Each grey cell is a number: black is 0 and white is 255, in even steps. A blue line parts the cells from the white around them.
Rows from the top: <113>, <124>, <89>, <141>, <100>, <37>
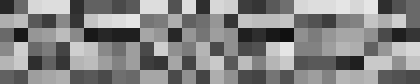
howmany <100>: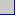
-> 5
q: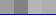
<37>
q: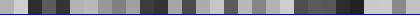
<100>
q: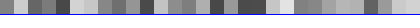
<141>
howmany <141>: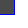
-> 3

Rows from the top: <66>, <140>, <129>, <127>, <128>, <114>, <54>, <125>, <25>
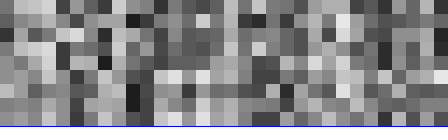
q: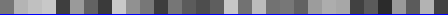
<66>
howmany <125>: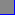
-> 5
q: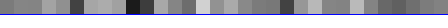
<125>

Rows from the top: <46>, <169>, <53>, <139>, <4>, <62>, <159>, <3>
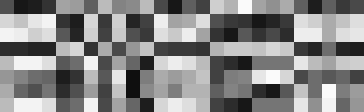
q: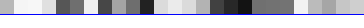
<4>
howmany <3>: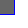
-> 2

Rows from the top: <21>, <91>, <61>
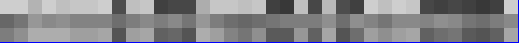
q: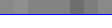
<91>
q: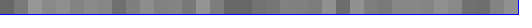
<91>
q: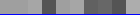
<61>

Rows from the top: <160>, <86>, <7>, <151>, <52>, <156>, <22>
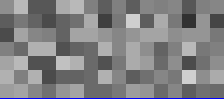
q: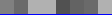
<151>
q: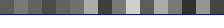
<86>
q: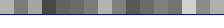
<156>
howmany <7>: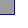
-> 0
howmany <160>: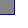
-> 3

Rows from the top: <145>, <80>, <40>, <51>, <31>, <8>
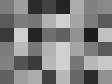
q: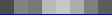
<80>
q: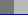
<31>
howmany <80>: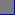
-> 2

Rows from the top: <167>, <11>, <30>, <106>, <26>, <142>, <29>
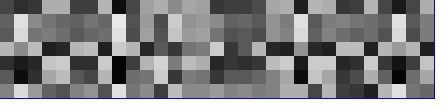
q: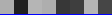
<167>
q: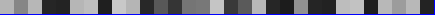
<106>
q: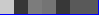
<142>
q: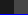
<167>
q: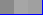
<167>

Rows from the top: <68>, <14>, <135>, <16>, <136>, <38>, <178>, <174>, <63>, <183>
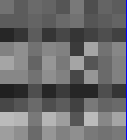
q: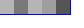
<63>
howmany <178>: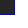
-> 4
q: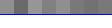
<183>
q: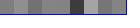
<16>

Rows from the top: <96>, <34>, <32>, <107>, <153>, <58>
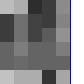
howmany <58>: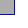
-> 2
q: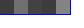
<34>
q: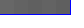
<153>
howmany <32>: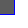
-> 1
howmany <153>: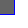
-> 4
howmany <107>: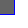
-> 3
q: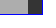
<58>

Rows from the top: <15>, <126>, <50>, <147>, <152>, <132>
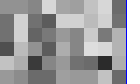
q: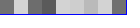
<126>
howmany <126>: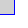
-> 4
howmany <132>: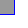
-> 3
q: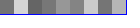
<50>
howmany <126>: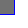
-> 3
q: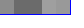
<132>

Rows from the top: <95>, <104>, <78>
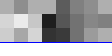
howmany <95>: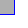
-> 4
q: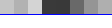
<78>
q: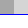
<78>

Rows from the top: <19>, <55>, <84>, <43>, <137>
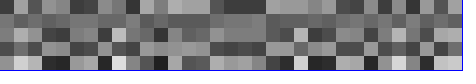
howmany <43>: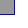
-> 7
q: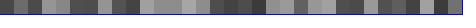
<43>
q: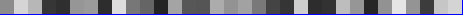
<137>
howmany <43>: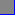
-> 0

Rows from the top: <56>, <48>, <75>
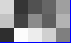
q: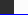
<75>
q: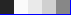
<75>
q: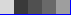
<56>

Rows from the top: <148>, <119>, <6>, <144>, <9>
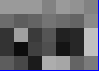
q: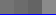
<119>
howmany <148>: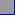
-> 4

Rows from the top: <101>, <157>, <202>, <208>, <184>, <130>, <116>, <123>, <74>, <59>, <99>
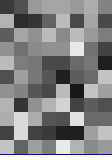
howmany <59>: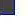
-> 2
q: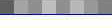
<202>
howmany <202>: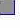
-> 1
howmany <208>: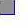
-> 3
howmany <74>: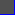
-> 1

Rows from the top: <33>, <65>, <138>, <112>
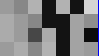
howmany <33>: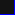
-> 2
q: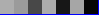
<138>
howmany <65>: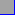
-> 1
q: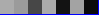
<138>
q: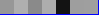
<112>
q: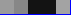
<65>

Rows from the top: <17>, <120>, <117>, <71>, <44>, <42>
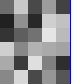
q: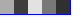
<44>
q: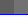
<117>

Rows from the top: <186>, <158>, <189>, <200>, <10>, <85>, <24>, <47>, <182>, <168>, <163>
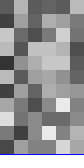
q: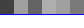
<158>
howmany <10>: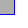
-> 1
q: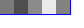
<47>
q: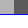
<186>
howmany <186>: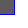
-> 3

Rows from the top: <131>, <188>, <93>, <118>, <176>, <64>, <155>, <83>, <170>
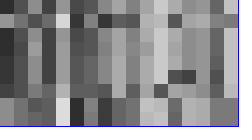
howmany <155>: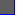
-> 4
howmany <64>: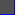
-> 3

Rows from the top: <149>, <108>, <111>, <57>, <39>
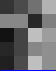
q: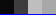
<111>
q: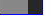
<108>
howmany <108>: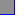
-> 0
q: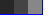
<57>
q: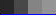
<57>

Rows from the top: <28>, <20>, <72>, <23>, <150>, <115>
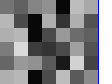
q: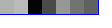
<72>
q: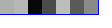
<115>
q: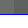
<72>
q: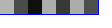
<20>

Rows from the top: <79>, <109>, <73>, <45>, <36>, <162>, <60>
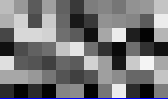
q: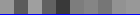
<79>
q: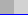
<109>
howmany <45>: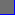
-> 3
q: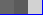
<36>
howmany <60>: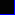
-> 4

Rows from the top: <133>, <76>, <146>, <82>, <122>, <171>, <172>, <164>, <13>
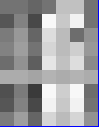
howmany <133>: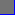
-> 4
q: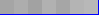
<171>
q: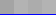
<171>

